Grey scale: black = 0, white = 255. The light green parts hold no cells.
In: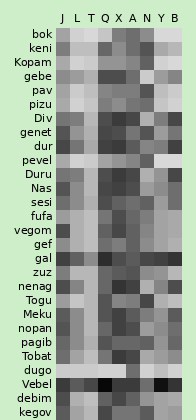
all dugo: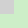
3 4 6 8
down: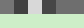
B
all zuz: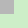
1 2 8

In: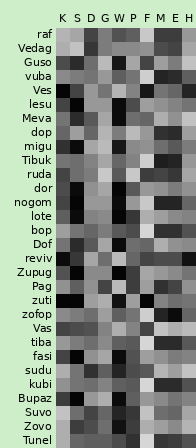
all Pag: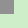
0 2 9
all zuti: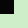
0 1 6
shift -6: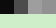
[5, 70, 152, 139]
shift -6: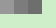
[146, 118, 104]
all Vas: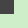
0 6
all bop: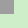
0

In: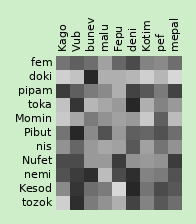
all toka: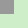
4 8
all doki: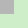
5 7
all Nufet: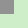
5 7
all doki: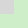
8

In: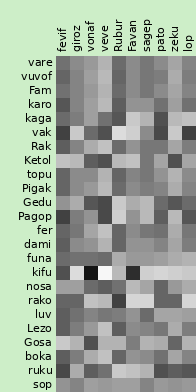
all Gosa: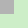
1 3 4 6 9
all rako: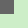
0 1 7 8

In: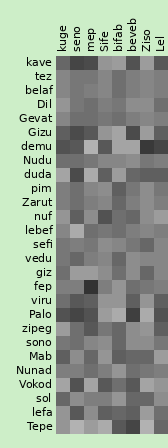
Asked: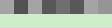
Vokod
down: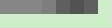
Lel

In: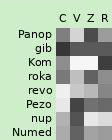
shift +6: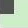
[89]
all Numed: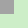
2
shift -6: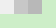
[233, 193, 178]
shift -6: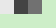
[226, 62, 107]
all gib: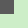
1 2 3
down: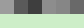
R
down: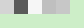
V

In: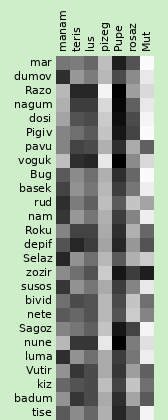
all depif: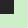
1 4
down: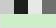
Mut
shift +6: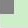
[138]
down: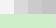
pizeg
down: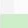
Mut
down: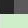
Pupe

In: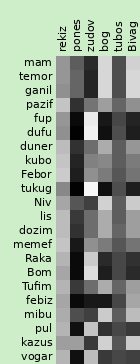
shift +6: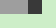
[164, 164, 63]
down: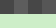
tubos
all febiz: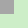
0 5
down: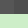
tubos
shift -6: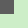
[87]

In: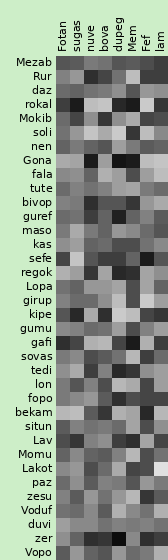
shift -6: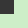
[48]
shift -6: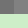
[108, 123]
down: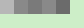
Mem

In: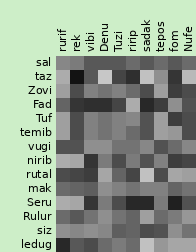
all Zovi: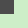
1 6 9
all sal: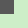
2 3 4 6 8
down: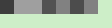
tepos

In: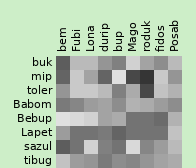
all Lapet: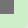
1 2 5 6 7
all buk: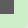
0
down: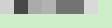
Mago
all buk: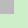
1 2 8

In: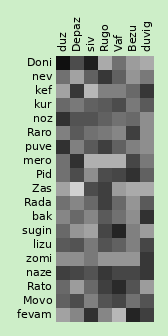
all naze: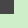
1 4 5
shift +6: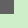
[103]
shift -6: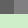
[91, 122]

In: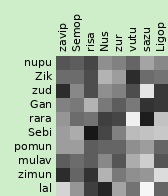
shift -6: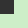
[44]
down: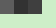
risa
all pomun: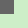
3 4 7
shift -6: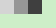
[206, 144, 57]
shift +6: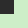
[50]
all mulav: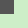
4 7

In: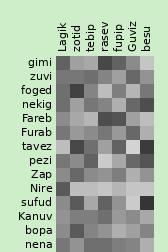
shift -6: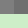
[120, 105]
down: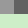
fupip
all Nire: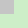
3 5 6
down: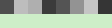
besu
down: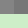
tebip

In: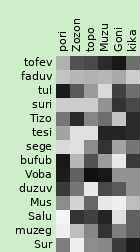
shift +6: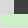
[223, 71]
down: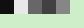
topo

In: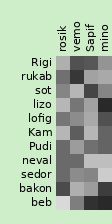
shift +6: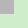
[188]
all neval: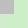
2 3
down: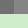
rosik

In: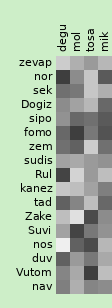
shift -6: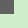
[91]
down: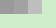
tosa
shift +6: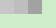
[204, 196, 168]
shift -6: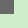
[98]

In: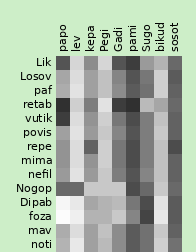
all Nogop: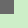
0 1 6 8
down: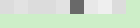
lev
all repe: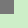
4
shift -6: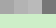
[160, 173, 180, 113]

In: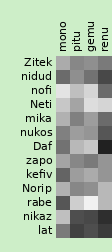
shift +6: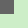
[106]
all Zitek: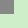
1
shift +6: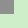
[149]
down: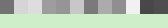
gemu
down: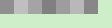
pitu

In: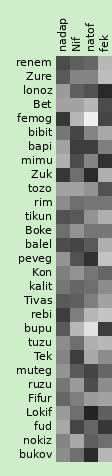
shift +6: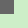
[108]
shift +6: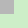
[189]
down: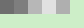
natof

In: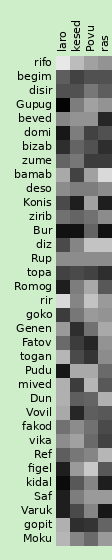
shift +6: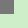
[125]
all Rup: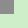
0 1 2 3
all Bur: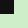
0 1 3
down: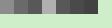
ras
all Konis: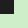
1 3
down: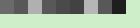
ras
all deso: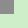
0 3

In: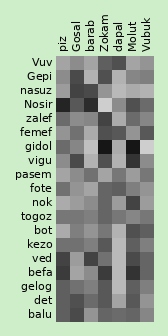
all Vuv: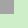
0 2 5
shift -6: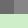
[101, 128]
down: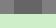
Vubuk
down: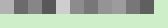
Vubuk

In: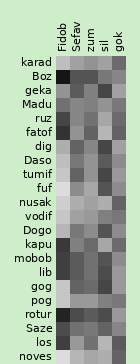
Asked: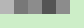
Dogo
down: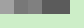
Sefav
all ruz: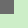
4
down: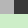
Fidob
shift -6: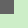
[93]
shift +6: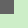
[105]

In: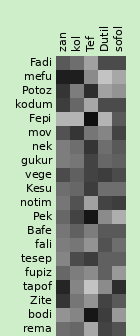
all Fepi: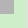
0 1 3
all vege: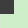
3

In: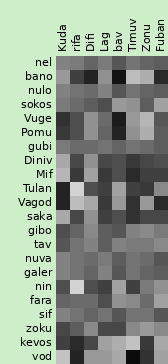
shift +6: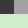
[63, 167]
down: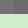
rifa
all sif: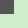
4 7
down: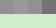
Timuv
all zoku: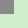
2 5 7

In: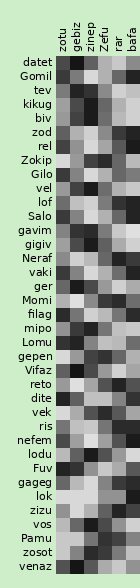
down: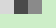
zinep
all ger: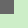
0
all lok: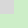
0 1 2
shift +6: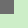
[115]

